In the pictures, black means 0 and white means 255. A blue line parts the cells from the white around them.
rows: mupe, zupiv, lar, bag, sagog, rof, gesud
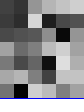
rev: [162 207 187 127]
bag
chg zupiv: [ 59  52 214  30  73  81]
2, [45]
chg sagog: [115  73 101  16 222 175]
1, [121]
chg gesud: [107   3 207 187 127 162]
1, [115]
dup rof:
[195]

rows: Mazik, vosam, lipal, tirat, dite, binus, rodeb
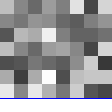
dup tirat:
[135]
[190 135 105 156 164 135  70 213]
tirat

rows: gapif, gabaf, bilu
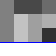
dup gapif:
[72]
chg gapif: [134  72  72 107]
1, [128]

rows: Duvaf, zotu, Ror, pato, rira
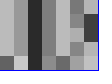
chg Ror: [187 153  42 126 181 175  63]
5, [187]
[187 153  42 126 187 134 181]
pato
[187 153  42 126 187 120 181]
Duvaf
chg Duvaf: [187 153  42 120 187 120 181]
4, [126]

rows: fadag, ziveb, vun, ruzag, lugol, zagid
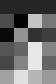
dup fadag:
[37]
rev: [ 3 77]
ziveb
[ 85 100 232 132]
ruzag

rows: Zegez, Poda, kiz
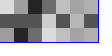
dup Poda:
[84]
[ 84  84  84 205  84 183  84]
Poda
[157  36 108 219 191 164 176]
kiz
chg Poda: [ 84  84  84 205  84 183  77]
7, [84]
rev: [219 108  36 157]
kiz

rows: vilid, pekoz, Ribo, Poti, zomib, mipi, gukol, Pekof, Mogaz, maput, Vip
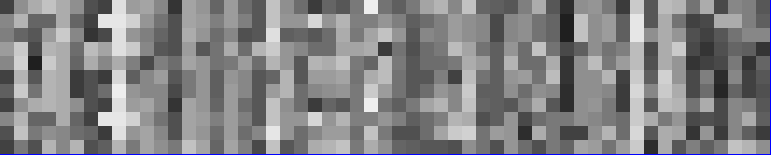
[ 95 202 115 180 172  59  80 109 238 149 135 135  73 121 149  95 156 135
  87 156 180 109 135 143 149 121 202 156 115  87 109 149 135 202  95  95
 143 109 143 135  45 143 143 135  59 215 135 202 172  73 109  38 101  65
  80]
gukol
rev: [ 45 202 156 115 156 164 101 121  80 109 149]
Vip

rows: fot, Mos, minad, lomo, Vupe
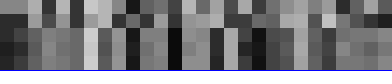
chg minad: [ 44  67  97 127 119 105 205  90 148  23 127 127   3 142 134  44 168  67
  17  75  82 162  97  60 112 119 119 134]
13, [11]
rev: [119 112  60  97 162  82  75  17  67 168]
minad
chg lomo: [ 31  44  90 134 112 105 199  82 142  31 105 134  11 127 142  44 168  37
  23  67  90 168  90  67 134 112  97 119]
11, [112]

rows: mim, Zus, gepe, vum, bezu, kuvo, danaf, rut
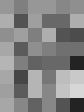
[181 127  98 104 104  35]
bezu
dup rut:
[135]
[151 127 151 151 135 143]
mim
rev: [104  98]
bezu

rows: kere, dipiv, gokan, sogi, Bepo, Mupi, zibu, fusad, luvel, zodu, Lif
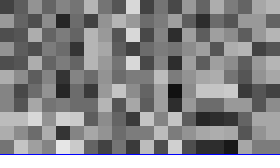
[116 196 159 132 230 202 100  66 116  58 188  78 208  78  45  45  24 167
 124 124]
Lif
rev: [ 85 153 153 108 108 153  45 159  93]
fusad
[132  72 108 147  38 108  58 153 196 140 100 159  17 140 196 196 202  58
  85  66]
zibu
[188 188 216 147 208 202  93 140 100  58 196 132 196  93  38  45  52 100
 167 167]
luvel

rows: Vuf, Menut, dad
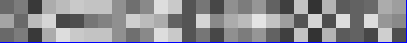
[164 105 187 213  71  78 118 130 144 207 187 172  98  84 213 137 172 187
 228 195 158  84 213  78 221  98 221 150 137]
Menut
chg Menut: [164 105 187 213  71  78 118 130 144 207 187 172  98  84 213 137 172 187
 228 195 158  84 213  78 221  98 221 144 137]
28, [150]
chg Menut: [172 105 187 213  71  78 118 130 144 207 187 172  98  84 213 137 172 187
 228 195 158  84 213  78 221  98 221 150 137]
1, [164]

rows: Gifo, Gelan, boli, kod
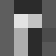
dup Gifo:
[43]
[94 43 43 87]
Gifo
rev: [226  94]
Gelan
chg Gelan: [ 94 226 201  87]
3, [194]
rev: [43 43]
Gifo

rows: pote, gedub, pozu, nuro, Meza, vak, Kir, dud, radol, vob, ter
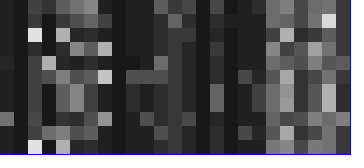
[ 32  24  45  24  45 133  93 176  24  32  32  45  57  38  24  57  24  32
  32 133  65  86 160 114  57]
nuro
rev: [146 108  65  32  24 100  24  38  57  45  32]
Kir
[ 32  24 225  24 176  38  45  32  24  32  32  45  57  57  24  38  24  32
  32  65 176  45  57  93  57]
pozu
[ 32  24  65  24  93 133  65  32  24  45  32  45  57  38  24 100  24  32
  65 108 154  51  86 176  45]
dud

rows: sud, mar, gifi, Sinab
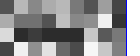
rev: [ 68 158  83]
sud
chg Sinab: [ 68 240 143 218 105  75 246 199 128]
4, [226]
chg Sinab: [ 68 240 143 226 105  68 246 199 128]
6, [75]
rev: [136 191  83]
mar
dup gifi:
[44]
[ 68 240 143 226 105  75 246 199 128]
Sinab
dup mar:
[113]

